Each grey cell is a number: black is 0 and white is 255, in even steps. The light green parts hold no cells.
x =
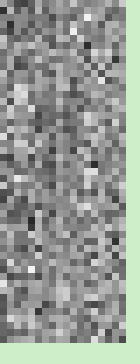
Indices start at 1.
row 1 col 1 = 171
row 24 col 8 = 76
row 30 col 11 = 147
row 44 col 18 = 114
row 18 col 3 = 137
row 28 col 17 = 106
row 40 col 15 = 140
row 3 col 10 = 116
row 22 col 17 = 139
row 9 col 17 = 56
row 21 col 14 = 187
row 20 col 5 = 121
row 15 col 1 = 185
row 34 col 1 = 125
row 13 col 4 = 198
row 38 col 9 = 157
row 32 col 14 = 109
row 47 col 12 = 109
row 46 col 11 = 131
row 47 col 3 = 188
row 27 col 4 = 120
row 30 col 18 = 90
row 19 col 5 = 149
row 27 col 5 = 126
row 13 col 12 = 167
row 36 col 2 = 149
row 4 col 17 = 179
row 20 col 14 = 196
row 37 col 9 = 144
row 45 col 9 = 139
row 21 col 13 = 88
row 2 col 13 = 169
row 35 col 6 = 187
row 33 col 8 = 146
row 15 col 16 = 169
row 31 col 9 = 154
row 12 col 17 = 117
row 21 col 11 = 117
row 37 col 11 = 163
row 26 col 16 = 172

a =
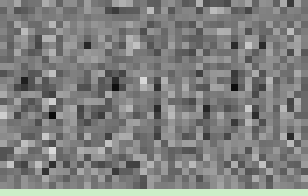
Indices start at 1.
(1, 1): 139
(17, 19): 121
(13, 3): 72
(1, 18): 176
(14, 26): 121
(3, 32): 123
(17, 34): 126
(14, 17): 122
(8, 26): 94
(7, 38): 42
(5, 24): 104
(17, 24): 138
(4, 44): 106
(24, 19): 66
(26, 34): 148
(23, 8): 180
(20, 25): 147
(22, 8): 218
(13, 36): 166
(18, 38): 78
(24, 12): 89
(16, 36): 202
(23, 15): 154
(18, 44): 134
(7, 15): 135
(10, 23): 103
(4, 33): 119
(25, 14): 162
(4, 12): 147
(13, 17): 15
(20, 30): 59
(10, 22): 120
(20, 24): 148
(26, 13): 138
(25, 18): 94
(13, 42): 138
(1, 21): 122
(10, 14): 120
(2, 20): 92

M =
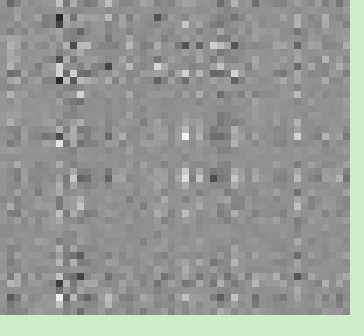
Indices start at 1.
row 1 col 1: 147
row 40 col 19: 156
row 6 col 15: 146
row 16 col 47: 147
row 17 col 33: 129
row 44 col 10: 128
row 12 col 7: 130
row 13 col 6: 149
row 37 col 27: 142
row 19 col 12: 121
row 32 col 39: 148
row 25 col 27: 204
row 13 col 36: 145
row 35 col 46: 145
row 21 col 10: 119
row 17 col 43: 145
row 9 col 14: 159
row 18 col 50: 146
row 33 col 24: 152
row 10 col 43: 108
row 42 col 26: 145
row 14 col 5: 140
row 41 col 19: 146
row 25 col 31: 119
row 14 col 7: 144
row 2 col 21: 148
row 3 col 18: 161
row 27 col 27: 172
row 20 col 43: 209
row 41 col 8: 134
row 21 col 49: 141
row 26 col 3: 124
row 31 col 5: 141
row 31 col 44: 145
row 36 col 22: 149
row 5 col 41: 142
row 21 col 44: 140
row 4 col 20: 146
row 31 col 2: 126
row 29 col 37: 140

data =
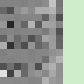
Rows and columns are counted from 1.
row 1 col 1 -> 130
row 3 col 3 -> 130
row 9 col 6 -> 135
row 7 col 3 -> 112
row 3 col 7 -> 99
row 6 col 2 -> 139
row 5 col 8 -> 148
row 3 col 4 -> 134
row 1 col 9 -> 117
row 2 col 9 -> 124
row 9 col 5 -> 132
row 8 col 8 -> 144
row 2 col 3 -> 140
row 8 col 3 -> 132
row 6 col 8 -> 154
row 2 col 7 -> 173
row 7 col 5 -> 149
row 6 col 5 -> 81
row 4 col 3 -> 133
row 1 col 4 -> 129
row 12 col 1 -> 135
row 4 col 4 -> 101
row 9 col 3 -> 132
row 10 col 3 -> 76
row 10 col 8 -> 177
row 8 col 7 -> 135
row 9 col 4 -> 134
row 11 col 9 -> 143
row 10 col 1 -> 82
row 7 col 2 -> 50
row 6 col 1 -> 99
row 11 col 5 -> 142
